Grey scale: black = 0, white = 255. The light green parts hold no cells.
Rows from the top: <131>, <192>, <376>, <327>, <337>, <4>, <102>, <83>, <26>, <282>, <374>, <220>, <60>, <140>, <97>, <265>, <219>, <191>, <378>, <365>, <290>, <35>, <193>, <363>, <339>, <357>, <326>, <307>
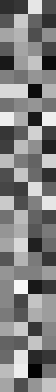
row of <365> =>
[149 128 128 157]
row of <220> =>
[188 122  99 209]
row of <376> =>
[165 180  78 143]
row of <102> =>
[217 217  11 180]
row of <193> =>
[122  86 173 157]
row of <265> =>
[114 188  99  70]

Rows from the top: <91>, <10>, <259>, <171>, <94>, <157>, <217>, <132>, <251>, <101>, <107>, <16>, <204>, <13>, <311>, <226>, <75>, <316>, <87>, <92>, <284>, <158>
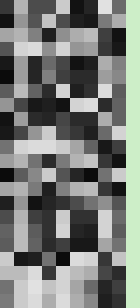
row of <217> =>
[ 92 187  98  43 211  31  49 219  92]
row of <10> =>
[ 18 149  84 195  76  31  24 122 173]
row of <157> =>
[ 11 157  37 128  63  43  43 157 136]

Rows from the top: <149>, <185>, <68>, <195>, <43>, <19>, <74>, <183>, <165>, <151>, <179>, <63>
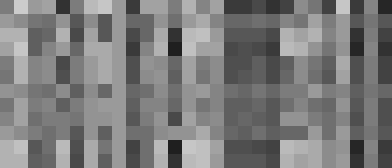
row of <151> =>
[154 140 124 111 124  87 147  95 154 111 111 140 147 147 170 132 103  95
 111  95 103 103 154 111 154  95 117  87]
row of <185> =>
[154 140 117 111 147  87 140  87 154 103 103 147 111 154 170 132 103 103
 111 103 132 117 162 124 154  87 117  87]
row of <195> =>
[162 198  95 132 154 103 170 170 154  58 132 178  31 192 162 162  73  79
  73  58 186 178 147 117 147  38 132  50]
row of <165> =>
[132 162 111 124 124 117 147 147 154  87 124 147  73 162 132 140  95 103
  95  87 147 147 124 111 132  79 124  79]

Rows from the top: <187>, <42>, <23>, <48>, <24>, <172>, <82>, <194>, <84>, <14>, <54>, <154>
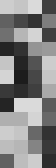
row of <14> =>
[205 197 104  50]
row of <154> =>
[ 97 189 205  44]
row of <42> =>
[ 97  71  50 126]
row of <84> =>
[175 175 212 104]
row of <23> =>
[112 182 212  63]

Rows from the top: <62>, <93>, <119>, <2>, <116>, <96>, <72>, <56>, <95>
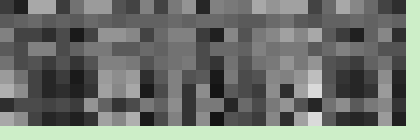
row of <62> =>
[ 60  32 168 168  60 114 155 155  83  67 129  67 121 148  38 129 121 114
 168 148 161 161  67 106 168 135 106  67  46]
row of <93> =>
[ 90  98 106  90  98  90 106  98  90  98  98  98 106  98 106 106  98  90
  90 106 114  90  83  98  98 106  98 106  98]
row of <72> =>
[175 141  67  38  46  32  52 161 135 168  26  75 129  52 141  20  90  75
  60 141  46 161 218  90  46  38  52 155  32]
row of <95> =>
[168 141  67  38  46  32  52 161 135 175  26  75 129  52 141  20  83  75
  60 135  46 161 218  90  46  38  46 155  32]

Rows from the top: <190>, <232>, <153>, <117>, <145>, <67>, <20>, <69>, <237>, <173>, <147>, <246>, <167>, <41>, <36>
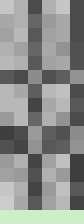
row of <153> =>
[161 184  88 161 168  75]
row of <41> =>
[198 176  68 154 192  88]

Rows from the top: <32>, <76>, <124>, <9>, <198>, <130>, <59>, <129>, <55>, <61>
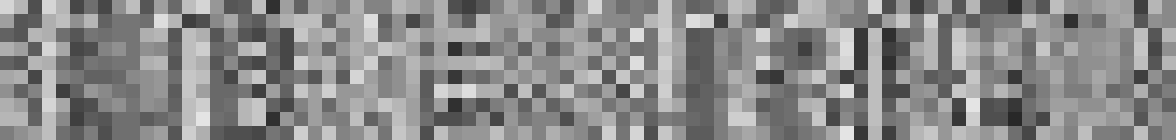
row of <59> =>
[144  98 131 198  63  98 151 137 117 111 144 151  92 198 159 105 105 117
  63 159  98 198 159 206 151 151 167 131 144 167  92 213 190 221 175 175
  79 190  86 159 198 131 111 159  71 206  98 206 125  86  98 111 151 175
 151 117 105 131 105 167 221  71 190  71  71 144 151  92 198 182 137 182
 151  92 125 151 125 125 159 105 117 175  98 125]
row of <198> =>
[ 98  86 182 175 111  86 117 111 117 117 175 182  86 190 175  86 137  86
  71 111  71 206 167 182 125 167 206 111 144 182 151 167 175 175 190 182
 125 175 137 137 167 159 105 175 117 221 117 206 159  86  92 137 125 151
 213 137 105  98 117 190 213  55 190  48 105 144 182  98 198 159 117 151
 159 117 159 151 131 144 144 151 131 190  86 182]
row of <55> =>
[182 182  98 190 137  63  92  86 111 111  92 105 117 190 228 111 105 182
 198  48 151 111 159 131 125 190  98 131 190 159 111  79  79  92 144  71
 151 117 131 131  79 137 159 175 111 151  98 125 117 105  98 125 206 206
 125 105 111 125 198  71 137  98 190 117 125 167 137 151  55 206  79  79
  40 105  71 175 137 167 167 151 167  86 151 137]

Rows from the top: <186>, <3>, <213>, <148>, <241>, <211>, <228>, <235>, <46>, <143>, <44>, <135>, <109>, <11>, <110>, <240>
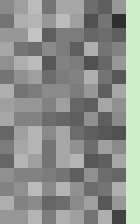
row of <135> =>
[102 180 159 116 166 180  87  94 166]
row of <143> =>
[102 159 180 138 166 108  94  87  80]

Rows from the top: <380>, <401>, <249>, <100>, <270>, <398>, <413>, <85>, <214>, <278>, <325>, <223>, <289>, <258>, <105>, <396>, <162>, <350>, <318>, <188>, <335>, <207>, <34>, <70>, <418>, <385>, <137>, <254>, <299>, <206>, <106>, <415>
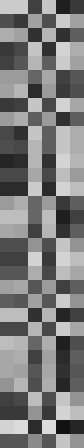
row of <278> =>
[ 72  49 197  94 197 173]
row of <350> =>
[ 78  78 147  78 197 147]
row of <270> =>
[ 64  86 181  94 203 161]
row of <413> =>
[161 181  43 155  57  78]
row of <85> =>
[ 57  64 197  72 211 167]

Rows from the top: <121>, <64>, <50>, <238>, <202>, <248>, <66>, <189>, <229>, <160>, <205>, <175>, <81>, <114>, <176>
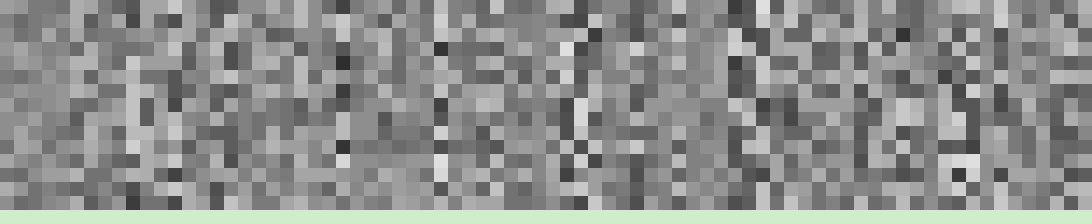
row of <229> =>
[142 142 158 129 135  93 165 158 165 194  93 165 186 135 129 173 114 129
 114 122 114 101 122 114 186 142 142  86 135 129 142  86 142 122 142 114
 135 101 142 107  79 215  86 122 135 179 150 129 150 150 107 129 135 194
  86 114  72 122 122 179 135  93 101 173 200 186 135 179 207  86 122 101
 101 158 135  93 173 150]
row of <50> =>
[142 114 122 165 122 165 114 122 122 142 150 135 173 165 114 165 173 135
 150  93 101 142 142 122 194 135 165 179 114 150 122 194 173 122 165 179
 150 129 135 158 158 186  60 129 122  79 114 150 194 142 129 142 200  72
  86 165 101 101 186 150 173 186 101 150  52 107 129 173  86 194 135  79
 150 165 150 165 173 101]
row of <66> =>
[135 150 142 142 150 179 165 114 114 194 179 142  86 101 142 101  86 114
 165 179 142 179 158 150  60 114 122 179 129 142 122 194 122 158 165 173
 122 165 135 173 142 101 186 150 158  93 107 150 158 122 158 158  79 101
 165 135 114 173 107  93 165  79 173 142 101  93 122 173  72 207 158  79
 158 158 142 107  86 101]
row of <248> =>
[122 114 129 150 135 165 101 150 165 179 114 114  86 135 129 173 194 150
 142 114 122 186 107 173 150 129 165 122 107 142 150 165 173 114 101  93
 158  93 150 101 207  86 165 129 129 158 114 135 122 135 135 165  86  93
 200 165 179 114 150 179 158 186 150 114  79 158 142  66 122  86 129 186
 150 114 135 186 179 173]
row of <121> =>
[158 150 122 122 114 173 165 122 101  86 165 165 200 158 129  86  93 142
 142 173 135 186 142 107  66 122 142 158 107 150 107 186 129 122 101 194
 114 107 122 173 179  79 114 135 135  93 107 142 194 135 142 150  60  86
 223  93 186 158 114 101 129 173 129 179 107 101 129 158 186 194 150 200
 135 122 135 101 135 179]

